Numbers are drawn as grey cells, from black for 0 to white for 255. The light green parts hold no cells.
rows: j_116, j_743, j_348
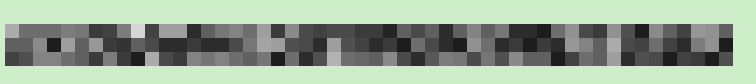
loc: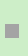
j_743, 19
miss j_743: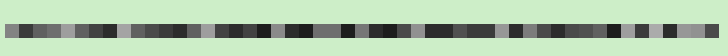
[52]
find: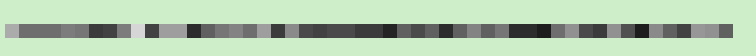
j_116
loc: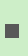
j_348, 31
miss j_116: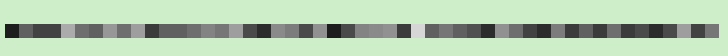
[36]
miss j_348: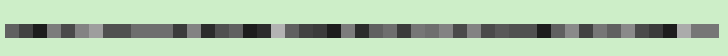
[103]

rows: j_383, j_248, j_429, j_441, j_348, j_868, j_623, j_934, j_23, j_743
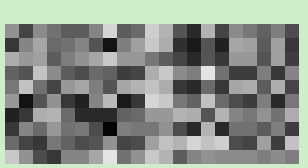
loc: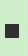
j_248, 13
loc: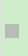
j_868, 8

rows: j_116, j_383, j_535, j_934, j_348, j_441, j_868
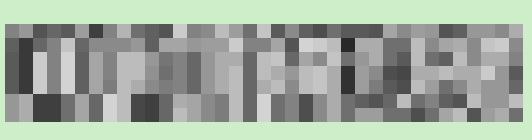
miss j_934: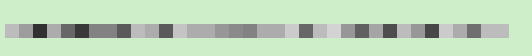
[145]
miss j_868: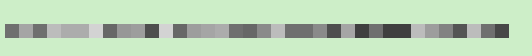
[124]
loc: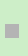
j_116, 9
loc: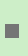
j_535, 12

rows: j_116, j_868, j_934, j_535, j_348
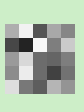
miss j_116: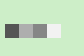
[168]
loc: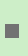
j_535, 5

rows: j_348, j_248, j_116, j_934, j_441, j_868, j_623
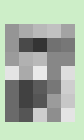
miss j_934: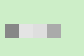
[234]
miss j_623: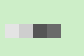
[142]
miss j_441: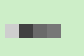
[91]
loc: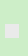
j_934, 3
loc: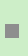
j_623, 4

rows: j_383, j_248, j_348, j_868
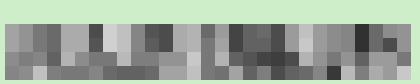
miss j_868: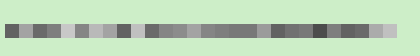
[56]
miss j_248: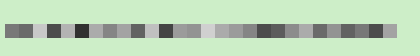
[84]
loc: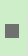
j_868, 16
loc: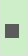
j_248, 11

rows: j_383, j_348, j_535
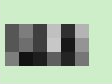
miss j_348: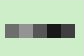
[199]
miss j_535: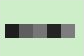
[18]
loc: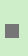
j_535, 6
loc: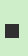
j_383, 5
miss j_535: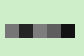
[30]
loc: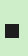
j_535, 3

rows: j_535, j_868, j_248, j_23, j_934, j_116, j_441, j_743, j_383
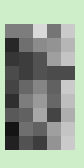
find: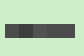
j_23
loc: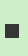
j_248, 1
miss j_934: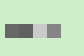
[68]
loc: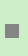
j_934, 3
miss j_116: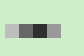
[125]
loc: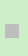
j_116, 5
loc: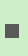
j_441, 1

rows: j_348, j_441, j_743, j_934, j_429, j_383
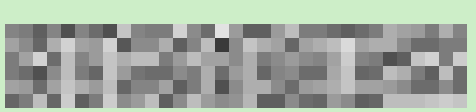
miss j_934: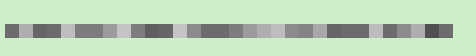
[116]
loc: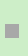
j_934, 24
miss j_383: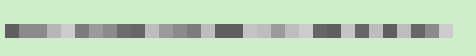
[147]
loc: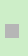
j_383, 18
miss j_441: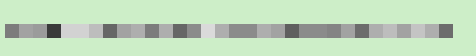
[87]

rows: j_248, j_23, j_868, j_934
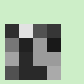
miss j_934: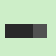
[170]
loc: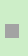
j_868, 1
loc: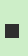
j_248, 1
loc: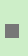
j_23, 1
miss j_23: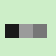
[33]
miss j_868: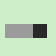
[163]

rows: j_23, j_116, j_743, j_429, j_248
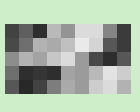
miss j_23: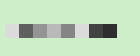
[59]
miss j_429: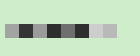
[227]
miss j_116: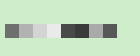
[192]
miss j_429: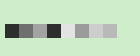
[53]
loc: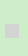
j_116, 7

